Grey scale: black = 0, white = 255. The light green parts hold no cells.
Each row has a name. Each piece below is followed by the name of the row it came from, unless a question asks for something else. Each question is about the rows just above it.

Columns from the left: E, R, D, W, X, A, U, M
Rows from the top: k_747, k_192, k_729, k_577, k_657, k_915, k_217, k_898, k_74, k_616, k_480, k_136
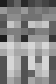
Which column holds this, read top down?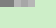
D
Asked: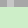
k_898
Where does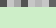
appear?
k_577
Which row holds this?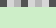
k_616
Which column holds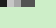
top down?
E

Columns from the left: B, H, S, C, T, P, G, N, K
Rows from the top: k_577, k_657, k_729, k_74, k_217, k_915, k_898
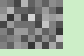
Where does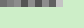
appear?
k_915
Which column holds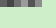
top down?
C

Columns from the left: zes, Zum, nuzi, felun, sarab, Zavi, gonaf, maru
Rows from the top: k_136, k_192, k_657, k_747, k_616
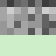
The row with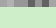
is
k_657
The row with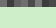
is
k_136
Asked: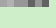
k_657
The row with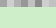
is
k_192
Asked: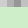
k_192
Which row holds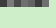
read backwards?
k_136
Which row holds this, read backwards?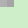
k_657

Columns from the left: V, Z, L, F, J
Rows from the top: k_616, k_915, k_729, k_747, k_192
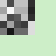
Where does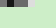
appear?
k_192
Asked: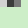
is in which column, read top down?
V

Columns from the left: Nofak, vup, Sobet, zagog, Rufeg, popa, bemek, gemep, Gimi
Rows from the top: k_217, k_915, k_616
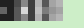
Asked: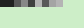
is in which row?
k_616
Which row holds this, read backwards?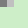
k_915
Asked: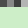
k_217
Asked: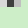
k_915
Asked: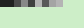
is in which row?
k_217

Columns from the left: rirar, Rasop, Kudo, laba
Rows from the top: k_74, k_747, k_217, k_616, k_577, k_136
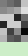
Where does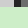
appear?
k_217
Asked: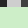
k_616
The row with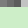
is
k_74
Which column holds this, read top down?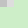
laba

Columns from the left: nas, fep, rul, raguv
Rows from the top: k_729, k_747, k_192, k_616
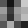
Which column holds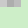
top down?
raguv
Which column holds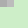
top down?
raguv
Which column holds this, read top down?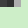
fep
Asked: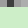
k_747

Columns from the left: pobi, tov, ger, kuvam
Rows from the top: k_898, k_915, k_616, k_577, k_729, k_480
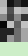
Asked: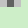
k_577
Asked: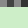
k_616
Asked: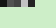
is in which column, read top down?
tov
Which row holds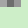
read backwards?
k_480
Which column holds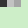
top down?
kuvam
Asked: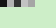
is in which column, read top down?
kuvam
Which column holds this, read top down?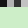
kuvam

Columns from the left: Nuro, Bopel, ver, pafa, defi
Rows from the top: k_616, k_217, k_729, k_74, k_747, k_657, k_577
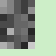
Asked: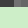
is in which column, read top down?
pafa
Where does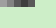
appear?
k_616
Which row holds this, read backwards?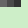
k_729

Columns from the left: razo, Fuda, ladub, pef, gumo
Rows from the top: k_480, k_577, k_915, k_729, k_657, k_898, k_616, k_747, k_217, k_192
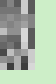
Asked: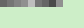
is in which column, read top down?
razo
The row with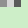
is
k_657
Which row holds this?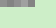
k_729
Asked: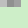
k_747
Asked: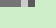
k_577
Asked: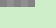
k_915

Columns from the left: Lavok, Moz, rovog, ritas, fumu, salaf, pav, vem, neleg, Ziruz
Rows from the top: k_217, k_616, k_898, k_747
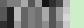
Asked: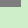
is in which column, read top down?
fumu
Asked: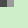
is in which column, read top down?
neleg
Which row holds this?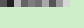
k_898
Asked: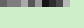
k_217

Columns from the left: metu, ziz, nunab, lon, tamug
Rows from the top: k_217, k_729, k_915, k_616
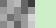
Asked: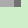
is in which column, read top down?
ziz
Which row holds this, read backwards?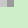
k_616
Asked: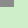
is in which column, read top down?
nunab
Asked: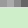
k_729
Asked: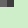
k_217

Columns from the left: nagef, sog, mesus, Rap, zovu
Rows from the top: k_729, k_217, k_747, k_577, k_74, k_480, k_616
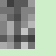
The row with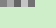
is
k_74
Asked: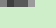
k_729
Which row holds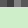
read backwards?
k_480
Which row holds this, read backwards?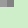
k_747

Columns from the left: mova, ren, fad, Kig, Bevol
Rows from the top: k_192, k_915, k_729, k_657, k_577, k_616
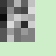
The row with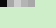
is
k_729
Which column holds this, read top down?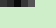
mova
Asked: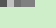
k_616

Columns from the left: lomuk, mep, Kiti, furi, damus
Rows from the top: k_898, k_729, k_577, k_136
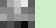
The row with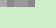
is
k_577
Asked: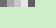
k_898
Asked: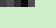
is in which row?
k_136
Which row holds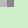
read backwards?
k_729
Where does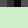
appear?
k_136

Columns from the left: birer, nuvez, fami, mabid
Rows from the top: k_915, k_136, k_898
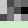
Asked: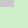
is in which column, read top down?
birer
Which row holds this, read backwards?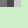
k_915
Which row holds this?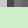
k_915
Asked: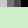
k_136

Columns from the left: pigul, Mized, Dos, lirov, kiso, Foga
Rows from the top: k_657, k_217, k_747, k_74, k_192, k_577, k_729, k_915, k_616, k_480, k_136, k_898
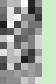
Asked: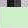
k_616
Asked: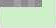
k_136

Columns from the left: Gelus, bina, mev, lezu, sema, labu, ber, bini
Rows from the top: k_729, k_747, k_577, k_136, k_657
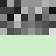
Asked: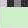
k_577
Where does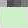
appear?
k_657
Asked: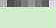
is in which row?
k_657
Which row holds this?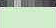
k_136

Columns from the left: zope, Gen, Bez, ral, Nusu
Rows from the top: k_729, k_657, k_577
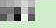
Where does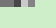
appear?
k_657
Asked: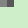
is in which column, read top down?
Nusu
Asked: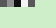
k_577
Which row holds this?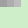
k_729

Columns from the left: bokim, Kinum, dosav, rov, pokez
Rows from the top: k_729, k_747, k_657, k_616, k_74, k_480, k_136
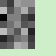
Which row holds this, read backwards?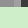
k_729
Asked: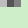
k_747
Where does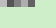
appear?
k_747
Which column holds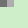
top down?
dosav
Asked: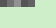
k_616
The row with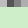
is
k_747

